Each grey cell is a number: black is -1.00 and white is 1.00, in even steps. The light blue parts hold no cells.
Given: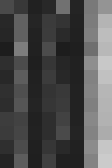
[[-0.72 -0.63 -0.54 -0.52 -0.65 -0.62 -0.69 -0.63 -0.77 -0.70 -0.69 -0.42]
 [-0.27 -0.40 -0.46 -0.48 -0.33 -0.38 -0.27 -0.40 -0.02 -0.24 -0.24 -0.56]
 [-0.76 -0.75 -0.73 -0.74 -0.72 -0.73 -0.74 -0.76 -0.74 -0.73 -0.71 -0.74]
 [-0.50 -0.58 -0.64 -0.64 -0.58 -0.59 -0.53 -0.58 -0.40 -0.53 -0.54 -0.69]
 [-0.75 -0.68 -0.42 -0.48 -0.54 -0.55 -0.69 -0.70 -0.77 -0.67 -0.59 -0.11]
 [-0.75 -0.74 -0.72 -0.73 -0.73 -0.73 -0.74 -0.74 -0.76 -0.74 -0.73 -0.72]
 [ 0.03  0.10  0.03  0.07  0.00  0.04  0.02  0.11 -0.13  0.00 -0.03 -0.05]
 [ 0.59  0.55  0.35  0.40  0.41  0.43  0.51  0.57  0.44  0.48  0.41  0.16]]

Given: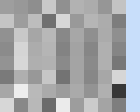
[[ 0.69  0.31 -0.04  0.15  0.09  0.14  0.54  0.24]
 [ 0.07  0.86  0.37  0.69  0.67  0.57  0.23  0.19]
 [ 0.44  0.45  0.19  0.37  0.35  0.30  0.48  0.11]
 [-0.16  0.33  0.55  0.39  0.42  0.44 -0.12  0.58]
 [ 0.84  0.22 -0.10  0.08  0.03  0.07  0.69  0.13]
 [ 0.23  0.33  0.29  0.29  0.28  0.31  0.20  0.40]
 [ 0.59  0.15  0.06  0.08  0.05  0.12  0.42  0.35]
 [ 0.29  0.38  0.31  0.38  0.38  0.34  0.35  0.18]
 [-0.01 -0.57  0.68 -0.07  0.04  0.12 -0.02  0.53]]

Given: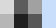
[[ 0.43  0.70]
 [-0.76 -0.28]
 [-0.32  0.26]]

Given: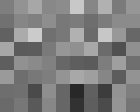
[[-0.17 -0.14  0.21 -0.26  0.31 -0.24 -0.11 -0.01]
 [-0.07 -0.12 -0.14  0.14 -0.29  0.34  0.05  0.15]
 [-0.30 -0.42 -0.06  0.08 -0.28  0.59  0.00  0.31]
 [ 0.06  0.11 -0.01  0.01 -0.04 -0.12  0.11  0.07]
 [-0.20 -0.20  0.16 -0.19  0.18 -0.06 -0.06  0.10]
 [-0.61 -0.69  0.32 -0.26  0.13  0.39 -0.03  0.57]
 [-0.26 -0.25  0.25 -0.29  0.32 -0.16 -0.14  0.05]
 [-0.41 -0.53  0.05 -0.02 -0.16  0.56 -0.03  0.39]
 [ 0.17  0.15 -0.28  0.25 -0.37  0.19  0.09 -0.04]
 [-0.08 -0.01  0.15 -0.13  0.13 -0.19  0.09  0.18]]

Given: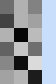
[[ 0.27  0.06 -0.23  0.40 -0.48 -0.14]
 [ 0.41 -0.90  0.55 -0.95  0.40  0.39]
 [-0.78  0.72 -0.13  0.47  0.26  0.02]]

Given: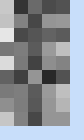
[[ 0.55  0.12 -0.04 -0.23  0.72 -0.07  0.80  0.52  0.57]
 [ 0.01 -0.02 -0.01 -0.50 -0.04 -0.02 -0.43  0.02 -0.59]
 [-0.44 -0.31 -0.29  0.17 -0.48 -0.29 -0.33 -0.44 -0.17]
 [ 0.17  0.18  0.21 -0.69  0.11  0.21 -0.22  0.17 -0.41]
 [ 0.17  0.42  0.50 -0.36  0.03  0.50 -0.29  0.19 -0.36]]

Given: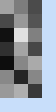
[[ 0.20  0.07 -0.90 -0.62 -0.87 -0.43  0.28]
 [ 0.37 -0.71  0.06  0.29  0.76  0.19 -0.02]
 [-0.56  0.06  0.33 -0.44  0.00 -0.34 -0.41]]

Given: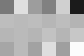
[[ 0.30  0.43  0.48 -0.05]
 [ 0.46  0.46  0.46  0.75]
 [ 0.27  0.42  0.48  0.23]
 [ 0.74  0.52  0.43  0.01]
 [ 0.25  0.42  0.48  0.63]
 [ 0.98  0.56  0.41 -0.79]]

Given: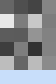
[[ 0.48 -0.51 -0.28  0.82 -0.20]
 [-0.20 -0.01 -0.29 -0.02 -0.38]
 [ 0.47 -0.61  0.16  0.57 -0.47]
 [ 0.09  0.03  0.02 -0.02  0.04]]
